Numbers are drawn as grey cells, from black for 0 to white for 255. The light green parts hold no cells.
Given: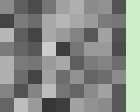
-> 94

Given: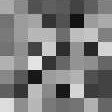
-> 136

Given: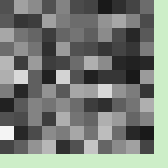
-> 161

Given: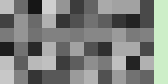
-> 106

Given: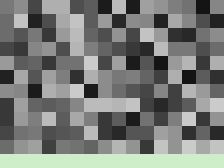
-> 140

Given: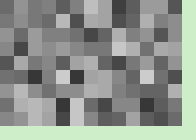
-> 147
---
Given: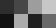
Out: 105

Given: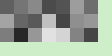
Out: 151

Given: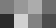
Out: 76

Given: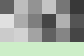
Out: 84

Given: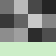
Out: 133

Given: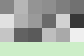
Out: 55
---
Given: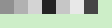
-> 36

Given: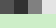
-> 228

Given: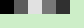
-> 119

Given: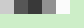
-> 145

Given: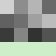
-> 105

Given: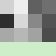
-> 111

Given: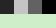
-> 2
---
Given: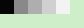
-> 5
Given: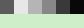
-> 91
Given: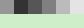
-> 150
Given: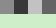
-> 139
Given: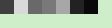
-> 63
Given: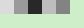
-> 219
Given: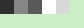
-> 47
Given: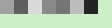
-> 161
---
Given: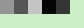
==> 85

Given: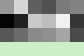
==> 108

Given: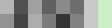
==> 68

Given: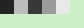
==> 188

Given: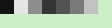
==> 229

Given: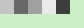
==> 104

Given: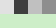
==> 62
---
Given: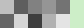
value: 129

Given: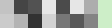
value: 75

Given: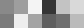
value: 53

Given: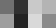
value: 49

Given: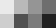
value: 185

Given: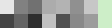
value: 179
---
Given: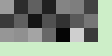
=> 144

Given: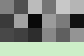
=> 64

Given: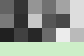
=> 65

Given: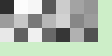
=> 97

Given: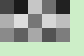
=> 97

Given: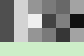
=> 211
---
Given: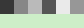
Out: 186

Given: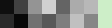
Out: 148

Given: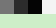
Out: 4

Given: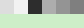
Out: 45

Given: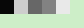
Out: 103

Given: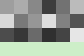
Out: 136
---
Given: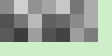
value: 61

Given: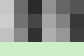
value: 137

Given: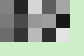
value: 52

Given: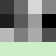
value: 126

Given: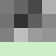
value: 190

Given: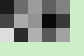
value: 43

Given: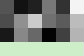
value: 136

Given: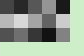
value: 111

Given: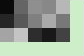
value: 196

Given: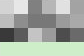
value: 91
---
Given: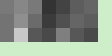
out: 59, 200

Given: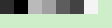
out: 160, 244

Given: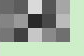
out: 40, 218

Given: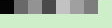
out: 74, 194

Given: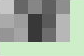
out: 56, 198

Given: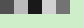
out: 25, 209

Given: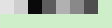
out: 93, 227

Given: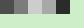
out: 205, 205

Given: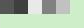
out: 233, 233
